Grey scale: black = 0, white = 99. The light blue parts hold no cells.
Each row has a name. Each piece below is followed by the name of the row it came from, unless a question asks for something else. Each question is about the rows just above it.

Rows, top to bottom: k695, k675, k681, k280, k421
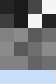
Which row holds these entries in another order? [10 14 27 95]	k695
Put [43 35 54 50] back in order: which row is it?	k681
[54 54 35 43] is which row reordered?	k280
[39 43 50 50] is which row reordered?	k421
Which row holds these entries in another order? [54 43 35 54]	k280
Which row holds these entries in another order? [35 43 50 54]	k681

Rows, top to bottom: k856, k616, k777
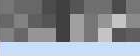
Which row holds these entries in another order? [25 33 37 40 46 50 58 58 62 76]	k777
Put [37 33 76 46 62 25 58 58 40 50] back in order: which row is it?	k777
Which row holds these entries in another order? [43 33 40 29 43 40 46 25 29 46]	k856
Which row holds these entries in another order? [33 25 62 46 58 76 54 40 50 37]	k616

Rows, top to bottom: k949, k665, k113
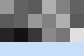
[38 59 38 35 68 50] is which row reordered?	k949
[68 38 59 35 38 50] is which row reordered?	k949
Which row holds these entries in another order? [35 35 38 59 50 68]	k665
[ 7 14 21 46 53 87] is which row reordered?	k113
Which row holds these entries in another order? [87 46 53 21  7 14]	k113
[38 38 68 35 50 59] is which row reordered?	k949
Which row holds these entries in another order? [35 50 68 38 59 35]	k665

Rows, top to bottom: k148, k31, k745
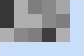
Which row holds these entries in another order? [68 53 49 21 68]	k31
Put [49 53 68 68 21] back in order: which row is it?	k31
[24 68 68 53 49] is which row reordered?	k745
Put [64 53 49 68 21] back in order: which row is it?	k148
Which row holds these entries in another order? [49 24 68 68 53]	k745
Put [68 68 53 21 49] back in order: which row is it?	k31
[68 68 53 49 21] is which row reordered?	k31

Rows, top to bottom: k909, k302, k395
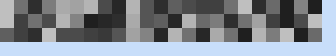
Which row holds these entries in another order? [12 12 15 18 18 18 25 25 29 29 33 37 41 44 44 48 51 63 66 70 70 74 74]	k909
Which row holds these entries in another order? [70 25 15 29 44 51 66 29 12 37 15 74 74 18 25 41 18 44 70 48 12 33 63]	k302
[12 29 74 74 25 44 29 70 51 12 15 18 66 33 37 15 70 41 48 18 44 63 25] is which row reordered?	k302
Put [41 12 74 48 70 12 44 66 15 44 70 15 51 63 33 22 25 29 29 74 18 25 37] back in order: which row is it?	k395
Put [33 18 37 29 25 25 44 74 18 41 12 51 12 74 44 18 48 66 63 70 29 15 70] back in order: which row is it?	k909
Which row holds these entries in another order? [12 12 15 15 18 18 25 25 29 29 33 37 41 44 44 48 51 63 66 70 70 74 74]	k302

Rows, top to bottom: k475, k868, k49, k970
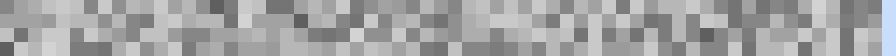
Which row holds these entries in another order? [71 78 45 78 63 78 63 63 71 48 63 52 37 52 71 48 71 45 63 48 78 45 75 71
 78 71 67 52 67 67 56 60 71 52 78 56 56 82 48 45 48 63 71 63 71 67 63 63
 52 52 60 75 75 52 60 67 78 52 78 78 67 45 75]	k49
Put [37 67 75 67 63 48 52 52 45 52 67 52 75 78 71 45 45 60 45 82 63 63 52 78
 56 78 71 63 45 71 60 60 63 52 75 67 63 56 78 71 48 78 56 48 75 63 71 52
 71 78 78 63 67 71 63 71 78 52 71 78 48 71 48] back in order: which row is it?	k868
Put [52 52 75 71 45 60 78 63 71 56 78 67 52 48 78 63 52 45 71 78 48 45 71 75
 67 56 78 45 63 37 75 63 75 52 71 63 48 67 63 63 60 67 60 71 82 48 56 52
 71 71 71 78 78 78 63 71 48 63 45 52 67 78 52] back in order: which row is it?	k868

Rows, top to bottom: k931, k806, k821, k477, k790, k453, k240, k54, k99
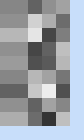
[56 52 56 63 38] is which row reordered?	k54
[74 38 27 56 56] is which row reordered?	k477
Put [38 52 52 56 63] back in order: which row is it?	k931
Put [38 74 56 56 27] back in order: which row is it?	k477
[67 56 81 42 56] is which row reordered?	k806

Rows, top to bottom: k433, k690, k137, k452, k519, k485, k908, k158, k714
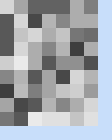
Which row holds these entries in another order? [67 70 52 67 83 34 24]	k452
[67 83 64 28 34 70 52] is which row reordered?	k158
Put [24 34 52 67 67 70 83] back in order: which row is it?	k452
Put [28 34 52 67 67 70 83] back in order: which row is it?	k690
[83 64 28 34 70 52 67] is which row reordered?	k158

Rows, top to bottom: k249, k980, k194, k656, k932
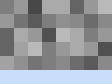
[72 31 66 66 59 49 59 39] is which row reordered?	k194
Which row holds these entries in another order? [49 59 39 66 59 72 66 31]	k194
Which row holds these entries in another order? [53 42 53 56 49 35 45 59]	k980
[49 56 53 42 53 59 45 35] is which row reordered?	k980
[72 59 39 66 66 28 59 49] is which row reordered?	k249

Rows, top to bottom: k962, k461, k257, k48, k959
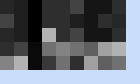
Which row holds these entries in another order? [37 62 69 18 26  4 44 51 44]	k48
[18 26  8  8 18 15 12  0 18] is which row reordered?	k962
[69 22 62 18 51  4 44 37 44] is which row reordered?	k959

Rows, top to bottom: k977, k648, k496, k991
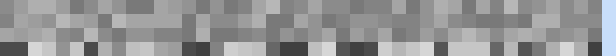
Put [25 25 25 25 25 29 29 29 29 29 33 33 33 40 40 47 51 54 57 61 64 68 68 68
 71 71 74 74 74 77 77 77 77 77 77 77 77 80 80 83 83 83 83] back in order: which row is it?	k991
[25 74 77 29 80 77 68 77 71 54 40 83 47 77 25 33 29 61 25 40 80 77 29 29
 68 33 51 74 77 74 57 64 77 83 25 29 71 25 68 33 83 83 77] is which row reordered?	k991
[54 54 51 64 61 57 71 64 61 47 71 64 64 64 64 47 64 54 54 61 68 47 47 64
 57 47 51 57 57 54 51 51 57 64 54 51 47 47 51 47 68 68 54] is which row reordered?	k648
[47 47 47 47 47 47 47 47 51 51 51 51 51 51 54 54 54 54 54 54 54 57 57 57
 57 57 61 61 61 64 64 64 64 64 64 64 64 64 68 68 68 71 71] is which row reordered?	k648

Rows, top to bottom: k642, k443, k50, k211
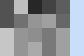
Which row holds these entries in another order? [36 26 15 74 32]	k642
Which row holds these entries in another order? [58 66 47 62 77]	k211

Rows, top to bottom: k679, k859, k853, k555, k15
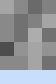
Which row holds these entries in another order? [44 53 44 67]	k853
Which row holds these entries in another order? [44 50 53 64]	k859
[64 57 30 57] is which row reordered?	k555
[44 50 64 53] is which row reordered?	k859
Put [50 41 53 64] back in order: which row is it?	k679
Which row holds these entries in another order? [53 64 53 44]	k15

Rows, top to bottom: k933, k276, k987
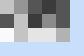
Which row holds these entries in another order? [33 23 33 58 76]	k933
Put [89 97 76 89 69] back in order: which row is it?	k987
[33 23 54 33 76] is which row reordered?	k276

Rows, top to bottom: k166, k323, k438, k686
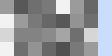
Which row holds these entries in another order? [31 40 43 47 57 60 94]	k686
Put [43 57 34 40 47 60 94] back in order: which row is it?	k323
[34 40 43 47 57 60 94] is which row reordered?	k323

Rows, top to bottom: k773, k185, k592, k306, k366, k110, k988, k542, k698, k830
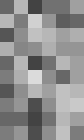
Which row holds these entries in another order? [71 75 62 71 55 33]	k988
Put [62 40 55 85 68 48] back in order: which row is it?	k110

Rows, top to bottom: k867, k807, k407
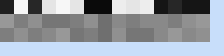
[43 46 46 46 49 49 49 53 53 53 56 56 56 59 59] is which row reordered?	k407
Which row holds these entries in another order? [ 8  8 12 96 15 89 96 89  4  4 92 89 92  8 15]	k867
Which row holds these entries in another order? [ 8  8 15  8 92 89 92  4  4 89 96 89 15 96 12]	k867
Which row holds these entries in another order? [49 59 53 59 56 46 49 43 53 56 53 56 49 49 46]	k807

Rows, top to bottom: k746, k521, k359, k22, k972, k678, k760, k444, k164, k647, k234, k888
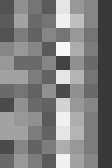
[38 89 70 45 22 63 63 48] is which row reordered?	k678
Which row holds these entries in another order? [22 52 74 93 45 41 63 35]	k521

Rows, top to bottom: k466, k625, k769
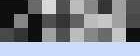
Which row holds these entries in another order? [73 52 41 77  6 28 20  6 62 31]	k769
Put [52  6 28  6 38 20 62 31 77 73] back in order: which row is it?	k625
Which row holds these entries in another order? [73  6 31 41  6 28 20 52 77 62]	k769
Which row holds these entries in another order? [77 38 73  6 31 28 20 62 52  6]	k625
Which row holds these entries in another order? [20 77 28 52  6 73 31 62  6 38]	k625
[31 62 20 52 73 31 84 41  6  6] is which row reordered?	k466

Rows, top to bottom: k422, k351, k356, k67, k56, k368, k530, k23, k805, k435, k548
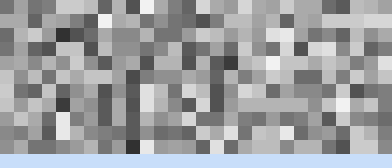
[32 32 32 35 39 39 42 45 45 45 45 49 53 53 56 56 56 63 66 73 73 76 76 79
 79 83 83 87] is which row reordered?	k530
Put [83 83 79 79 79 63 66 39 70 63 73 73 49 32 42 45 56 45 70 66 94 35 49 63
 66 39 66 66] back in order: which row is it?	k351
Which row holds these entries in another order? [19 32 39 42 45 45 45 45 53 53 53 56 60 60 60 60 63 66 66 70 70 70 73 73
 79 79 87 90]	k548
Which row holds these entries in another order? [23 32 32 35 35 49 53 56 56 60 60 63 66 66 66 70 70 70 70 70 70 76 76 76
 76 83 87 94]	k23
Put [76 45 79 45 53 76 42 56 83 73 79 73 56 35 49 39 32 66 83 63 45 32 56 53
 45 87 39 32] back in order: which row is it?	k530
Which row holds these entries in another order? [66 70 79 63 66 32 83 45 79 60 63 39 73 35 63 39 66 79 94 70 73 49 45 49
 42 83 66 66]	k422

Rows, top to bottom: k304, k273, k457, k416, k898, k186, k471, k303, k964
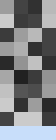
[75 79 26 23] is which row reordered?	k273
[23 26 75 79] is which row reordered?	k273
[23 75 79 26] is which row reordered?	k273
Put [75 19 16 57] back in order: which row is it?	k898
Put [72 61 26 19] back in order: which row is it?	k304
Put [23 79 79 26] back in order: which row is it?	k964
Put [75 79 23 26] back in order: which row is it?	k273

